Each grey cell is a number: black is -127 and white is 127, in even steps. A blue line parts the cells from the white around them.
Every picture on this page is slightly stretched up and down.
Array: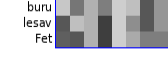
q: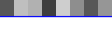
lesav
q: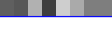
Fet
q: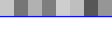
buru

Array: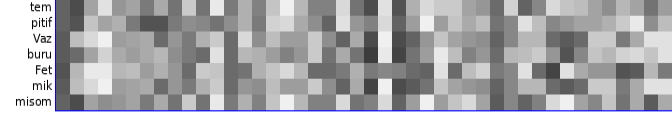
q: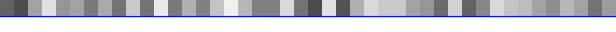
tem
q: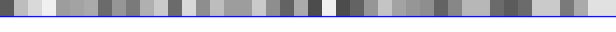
Vaz

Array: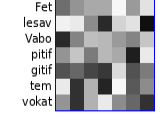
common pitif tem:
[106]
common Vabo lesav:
[-85]
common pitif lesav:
[106]

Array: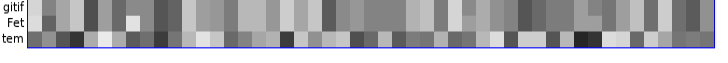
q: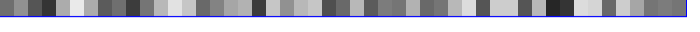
tem
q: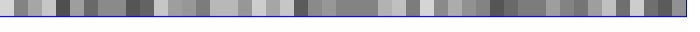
gitif

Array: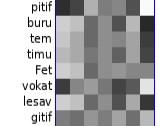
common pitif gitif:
[-2]
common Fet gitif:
[21]
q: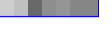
Fet
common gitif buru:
[56]

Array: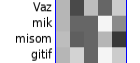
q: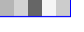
gitif
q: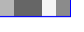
mik
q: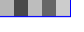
Vaz
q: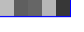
misom

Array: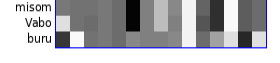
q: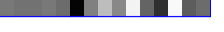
misom
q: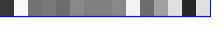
buru
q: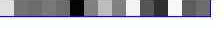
Vabo

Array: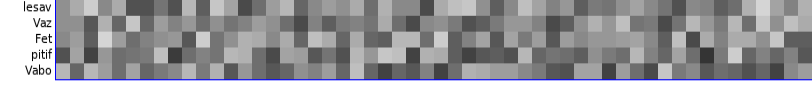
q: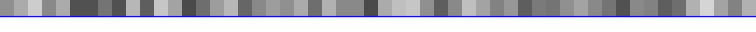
lesav

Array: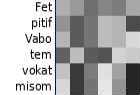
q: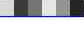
misom
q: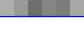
Fet

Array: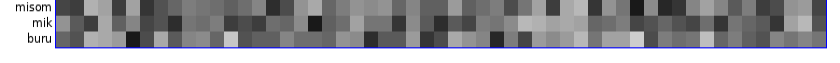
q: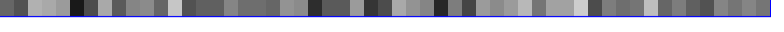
buru
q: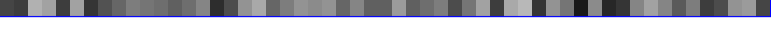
misom

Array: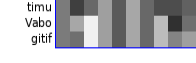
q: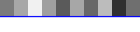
Vabo
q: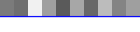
gitif

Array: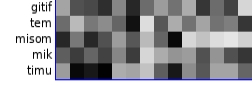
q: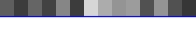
mik
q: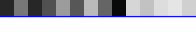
misom
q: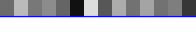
tem
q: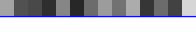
gitif

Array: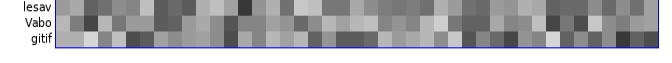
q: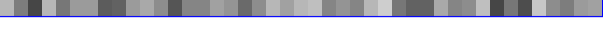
Vabo
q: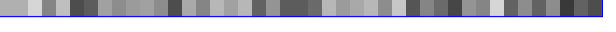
gitif
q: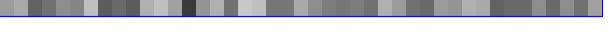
lesav

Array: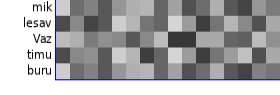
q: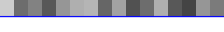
mik
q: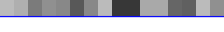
Vaz

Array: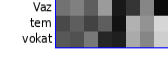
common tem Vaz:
[-33]
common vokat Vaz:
[6]

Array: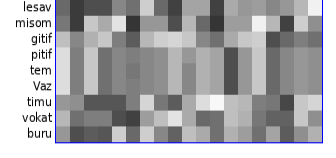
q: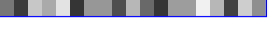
misom
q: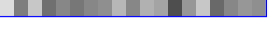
tem

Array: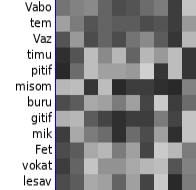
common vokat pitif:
[61]
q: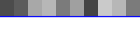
Fet
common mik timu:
[-80]
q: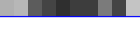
gitif
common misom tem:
[-66]
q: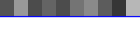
Vaz
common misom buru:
[-66]

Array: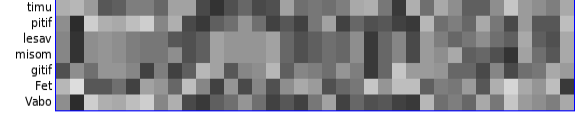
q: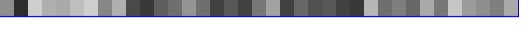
Vabo
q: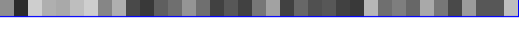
pitif
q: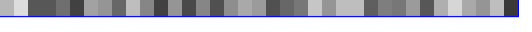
Fet

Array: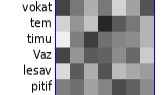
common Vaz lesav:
[-36]
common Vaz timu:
[13]

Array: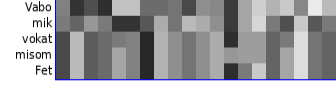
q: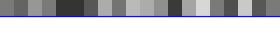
mik
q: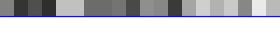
Vabo
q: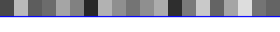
Fet

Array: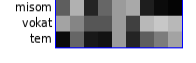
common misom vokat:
[27]
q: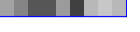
vokat
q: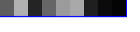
misom

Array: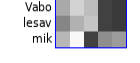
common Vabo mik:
[-62]
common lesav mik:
[-62]
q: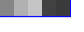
lesav
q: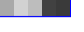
Vabo

